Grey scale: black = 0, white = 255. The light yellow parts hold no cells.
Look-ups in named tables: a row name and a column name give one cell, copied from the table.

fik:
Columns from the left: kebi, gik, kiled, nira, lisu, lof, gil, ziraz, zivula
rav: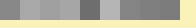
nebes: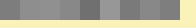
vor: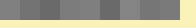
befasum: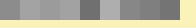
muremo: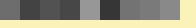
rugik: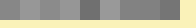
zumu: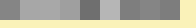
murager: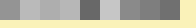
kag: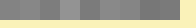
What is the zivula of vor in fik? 122
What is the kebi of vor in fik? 128
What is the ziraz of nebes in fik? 136
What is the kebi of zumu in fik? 133
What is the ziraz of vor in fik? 118
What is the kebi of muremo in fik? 109
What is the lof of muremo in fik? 54
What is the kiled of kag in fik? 125
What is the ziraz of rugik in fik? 129
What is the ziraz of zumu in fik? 133
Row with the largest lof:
murager

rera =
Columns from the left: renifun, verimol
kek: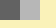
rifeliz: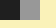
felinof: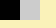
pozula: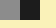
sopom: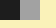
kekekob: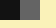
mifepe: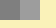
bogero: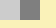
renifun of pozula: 140
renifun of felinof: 1
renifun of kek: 98
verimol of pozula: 28
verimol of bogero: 127
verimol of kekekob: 100
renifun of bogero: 204
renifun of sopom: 29
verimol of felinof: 204
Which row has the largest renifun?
bogero

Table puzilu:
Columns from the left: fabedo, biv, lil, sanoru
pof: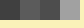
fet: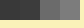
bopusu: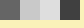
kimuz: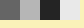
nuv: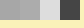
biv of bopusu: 201
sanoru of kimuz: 233
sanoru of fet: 124
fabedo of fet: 57
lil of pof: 77
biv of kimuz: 182
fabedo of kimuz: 101

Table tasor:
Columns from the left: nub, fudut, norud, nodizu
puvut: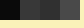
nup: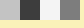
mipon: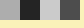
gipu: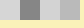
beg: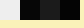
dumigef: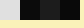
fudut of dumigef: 11
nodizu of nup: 125
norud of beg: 27
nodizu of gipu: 186
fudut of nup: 61
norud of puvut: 48
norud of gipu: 211
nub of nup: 195
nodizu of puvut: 73
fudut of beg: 6
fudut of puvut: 56
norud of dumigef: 28
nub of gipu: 214
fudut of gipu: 134
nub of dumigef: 224
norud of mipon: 203
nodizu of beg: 4
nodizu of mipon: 77
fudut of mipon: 36
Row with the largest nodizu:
gipu

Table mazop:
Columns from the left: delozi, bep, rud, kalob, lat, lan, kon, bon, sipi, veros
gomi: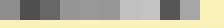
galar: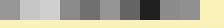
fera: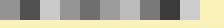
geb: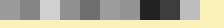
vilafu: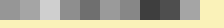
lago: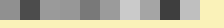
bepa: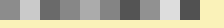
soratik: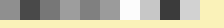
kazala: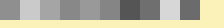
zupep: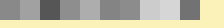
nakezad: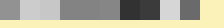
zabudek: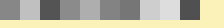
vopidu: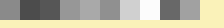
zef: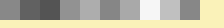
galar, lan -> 149
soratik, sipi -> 59
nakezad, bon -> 59
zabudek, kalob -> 139
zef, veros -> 135
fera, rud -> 201
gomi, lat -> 152
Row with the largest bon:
vopidu

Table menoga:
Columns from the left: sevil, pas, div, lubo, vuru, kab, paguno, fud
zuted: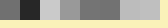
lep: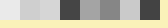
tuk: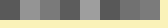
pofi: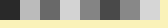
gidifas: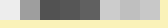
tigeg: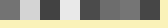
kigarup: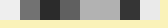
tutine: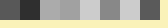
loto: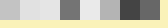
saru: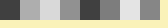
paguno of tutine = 204
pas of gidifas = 158
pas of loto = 225
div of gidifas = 82
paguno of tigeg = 117
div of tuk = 122
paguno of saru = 228
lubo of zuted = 153
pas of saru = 174
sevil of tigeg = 115
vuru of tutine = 204
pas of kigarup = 114
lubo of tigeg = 233
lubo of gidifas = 86
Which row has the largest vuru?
loto

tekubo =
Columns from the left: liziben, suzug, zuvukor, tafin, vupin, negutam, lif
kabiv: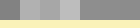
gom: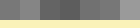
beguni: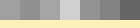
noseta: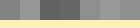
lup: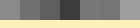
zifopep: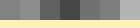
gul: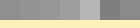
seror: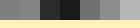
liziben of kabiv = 130
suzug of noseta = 151
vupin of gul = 181
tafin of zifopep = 71
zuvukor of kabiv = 167
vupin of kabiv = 142
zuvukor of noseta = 98
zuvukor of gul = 151
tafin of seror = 25
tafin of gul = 158
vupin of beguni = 147
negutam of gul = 127
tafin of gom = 93
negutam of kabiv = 141
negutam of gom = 119

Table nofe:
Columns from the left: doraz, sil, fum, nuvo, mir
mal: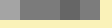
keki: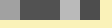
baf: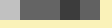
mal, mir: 124
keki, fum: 81
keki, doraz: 161
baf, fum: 100
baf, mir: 97
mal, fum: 123
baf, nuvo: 60
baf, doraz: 193

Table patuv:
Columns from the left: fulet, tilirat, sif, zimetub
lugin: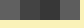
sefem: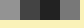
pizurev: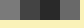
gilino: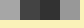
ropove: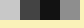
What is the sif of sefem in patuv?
34
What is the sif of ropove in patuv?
18
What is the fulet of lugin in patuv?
96
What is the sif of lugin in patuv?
55
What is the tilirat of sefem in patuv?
67
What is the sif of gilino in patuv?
50
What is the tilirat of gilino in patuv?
67
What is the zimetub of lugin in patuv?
93
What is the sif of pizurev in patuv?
41
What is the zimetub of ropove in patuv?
142
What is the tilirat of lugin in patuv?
67
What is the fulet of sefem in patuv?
147
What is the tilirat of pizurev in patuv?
67
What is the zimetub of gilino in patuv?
152
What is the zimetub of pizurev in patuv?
105
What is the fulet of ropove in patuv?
200
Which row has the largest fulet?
ropove

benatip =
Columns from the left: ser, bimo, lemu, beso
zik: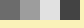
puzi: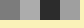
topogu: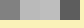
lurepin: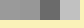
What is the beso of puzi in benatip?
159
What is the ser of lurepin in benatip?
154
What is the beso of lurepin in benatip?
193
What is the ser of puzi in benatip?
124
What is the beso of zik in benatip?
67
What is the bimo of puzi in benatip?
172
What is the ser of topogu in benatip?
129
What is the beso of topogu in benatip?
93
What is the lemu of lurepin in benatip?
107
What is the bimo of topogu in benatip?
186
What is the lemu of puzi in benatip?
44
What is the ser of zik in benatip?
108
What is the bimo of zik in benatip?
157
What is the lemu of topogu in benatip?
190
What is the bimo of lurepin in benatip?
151
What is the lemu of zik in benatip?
225

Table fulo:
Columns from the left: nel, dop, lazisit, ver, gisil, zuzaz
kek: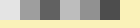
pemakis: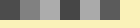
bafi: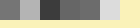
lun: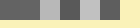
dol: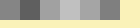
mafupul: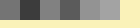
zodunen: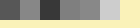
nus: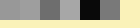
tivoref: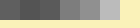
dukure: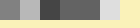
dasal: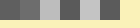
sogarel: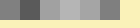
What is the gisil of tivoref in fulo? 144
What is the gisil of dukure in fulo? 98
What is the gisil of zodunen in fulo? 136
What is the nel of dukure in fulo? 129
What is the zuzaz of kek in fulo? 77
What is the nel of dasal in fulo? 95
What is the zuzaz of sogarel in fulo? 127

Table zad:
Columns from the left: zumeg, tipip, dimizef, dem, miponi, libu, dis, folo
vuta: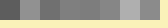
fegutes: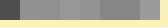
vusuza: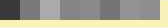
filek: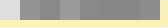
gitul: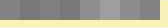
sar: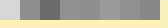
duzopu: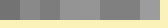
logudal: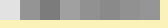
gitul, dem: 121
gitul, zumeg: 130
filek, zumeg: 222
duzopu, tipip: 137
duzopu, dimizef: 125
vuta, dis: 175
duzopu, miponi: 149
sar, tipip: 142
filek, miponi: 137
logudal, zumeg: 226
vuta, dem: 127
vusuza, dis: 146
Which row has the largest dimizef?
vusuza

